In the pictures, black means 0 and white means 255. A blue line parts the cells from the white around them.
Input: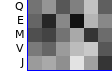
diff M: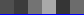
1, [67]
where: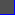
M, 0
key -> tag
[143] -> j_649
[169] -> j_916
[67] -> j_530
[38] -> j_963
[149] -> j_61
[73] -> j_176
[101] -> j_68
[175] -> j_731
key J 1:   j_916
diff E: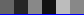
4, [181]

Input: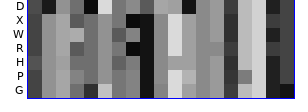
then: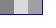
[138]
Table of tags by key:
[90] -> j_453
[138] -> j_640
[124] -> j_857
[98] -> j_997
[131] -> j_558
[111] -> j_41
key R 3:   j_453
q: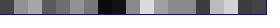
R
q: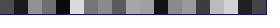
D
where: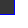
P, 14

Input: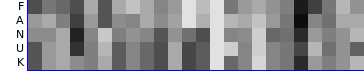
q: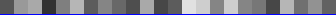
U
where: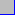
F, 12
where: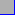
A, 12
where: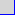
K, 16
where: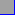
A, 10

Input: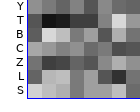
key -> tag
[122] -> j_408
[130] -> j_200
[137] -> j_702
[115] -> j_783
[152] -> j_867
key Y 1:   j_408
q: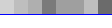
S
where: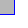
L, 1
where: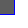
B, 0

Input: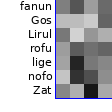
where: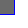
fanun, 3
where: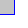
nofo, 0
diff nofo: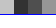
3, [142]
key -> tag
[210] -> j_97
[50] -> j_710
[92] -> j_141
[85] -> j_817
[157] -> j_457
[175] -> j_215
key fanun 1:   j_817

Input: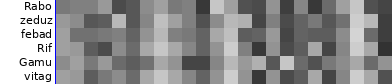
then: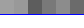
[168]
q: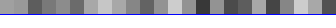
vitag
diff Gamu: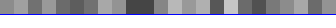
2, [121]
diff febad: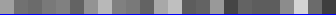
2, [113]

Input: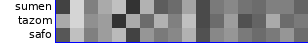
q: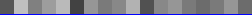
safo
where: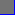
sumen, 13
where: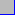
safo, 4
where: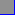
tazom, 2
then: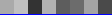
[122]
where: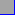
sumen, 9
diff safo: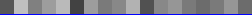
6, [150]

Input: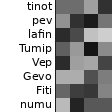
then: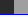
[166]
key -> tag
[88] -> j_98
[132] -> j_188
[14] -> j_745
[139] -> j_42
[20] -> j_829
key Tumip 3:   j_42
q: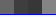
Fiti
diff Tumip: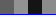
1, [153]

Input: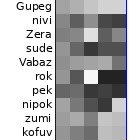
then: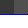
[80]
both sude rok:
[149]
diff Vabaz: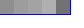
3, [170]

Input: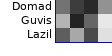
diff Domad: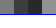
0, [115]
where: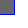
Guvis, 2
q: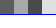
Lazil

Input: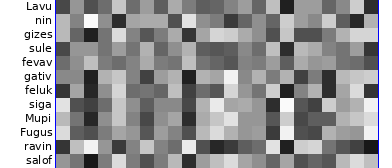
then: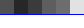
[32]
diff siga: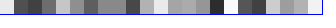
0, [226]
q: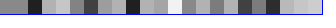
gativ
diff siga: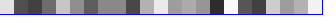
12, [165]
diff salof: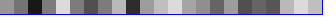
16, [165]

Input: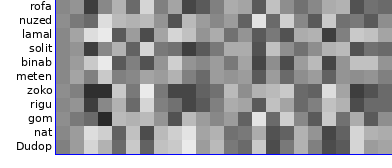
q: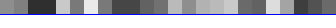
zoko
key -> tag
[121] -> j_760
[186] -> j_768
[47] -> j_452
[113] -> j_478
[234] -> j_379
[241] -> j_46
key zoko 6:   j_379
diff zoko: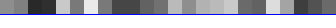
2, [47]
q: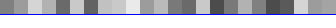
Dudop

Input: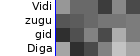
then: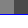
[173]
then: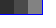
[195]
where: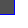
gid, 1

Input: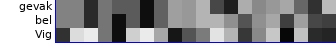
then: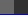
[186]
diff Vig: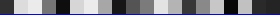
5, [207]
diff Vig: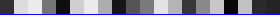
7, [167]
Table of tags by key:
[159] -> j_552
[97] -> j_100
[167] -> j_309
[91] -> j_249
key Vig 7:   j_309
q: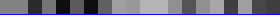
bel
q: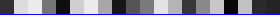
Vig
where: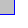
Vig, 17

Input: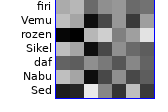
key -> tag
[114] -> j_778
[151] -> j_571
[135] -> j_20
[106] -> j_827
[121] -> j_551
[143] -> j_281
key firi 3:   j_281
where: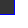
Sed, 4

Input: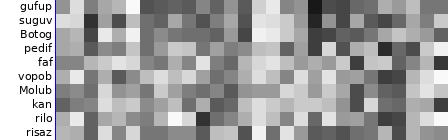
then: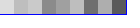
[104]
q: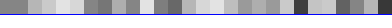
faf
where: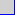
gufup, 14

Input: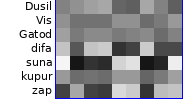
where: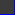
zap, 3
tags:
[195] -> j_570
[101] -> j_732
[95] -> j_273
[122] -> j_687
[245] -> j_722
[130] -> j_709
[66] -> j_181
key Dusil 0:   j_709
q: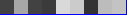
zap
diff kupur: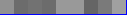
0, [153]
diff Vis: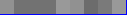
4, [145]
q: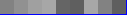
Dusil

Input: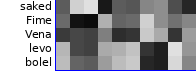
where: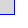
bolel, 8
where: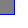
Vena, 3
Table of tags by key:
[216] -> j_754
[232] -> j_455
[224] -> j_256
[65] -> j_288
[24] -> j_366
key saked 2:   j_256

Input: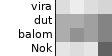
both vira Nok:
[221]
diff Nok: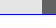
1, [221]
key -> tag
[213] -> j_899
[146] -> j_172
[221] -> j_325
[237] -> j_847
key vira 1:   j_847
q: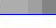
dut
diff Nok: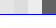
2, [229]
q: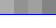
balom
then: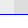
[213]

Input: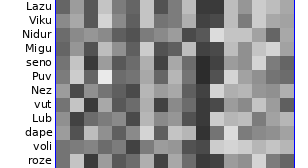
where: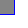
voli, 2
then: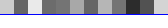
[162]
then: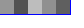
[204]
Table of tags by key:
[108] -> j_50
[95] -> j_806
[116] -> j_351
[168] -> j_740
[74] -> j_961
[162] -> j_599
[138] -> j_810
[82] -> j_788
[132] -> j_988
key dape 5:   j_810

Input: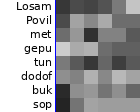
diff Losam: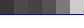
5, [196]
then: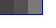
[196]
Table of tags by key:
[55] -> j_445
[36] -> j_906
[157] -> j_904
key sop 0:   j_906
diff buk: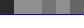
2, [151]

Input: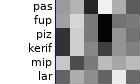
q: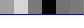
fup
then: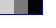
[148]
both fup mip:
[122]
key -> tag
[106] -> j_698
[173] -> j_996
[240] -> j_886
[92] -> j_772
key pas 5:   j_772
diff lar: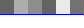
5, [106]
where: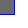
lar, 5

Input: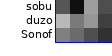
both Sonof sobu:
[78]
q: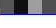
sobu
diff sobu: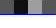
3, [78]

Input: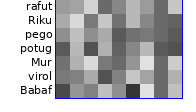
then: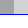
[106]
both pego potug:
[90]

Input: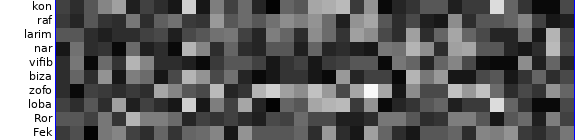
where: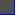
Fek, 1
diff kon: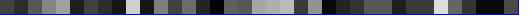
16, [101]
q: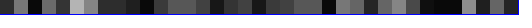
vifib
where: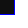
vifib, 30
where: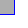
kon, 19
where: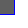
raf, 7
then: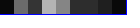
[58]

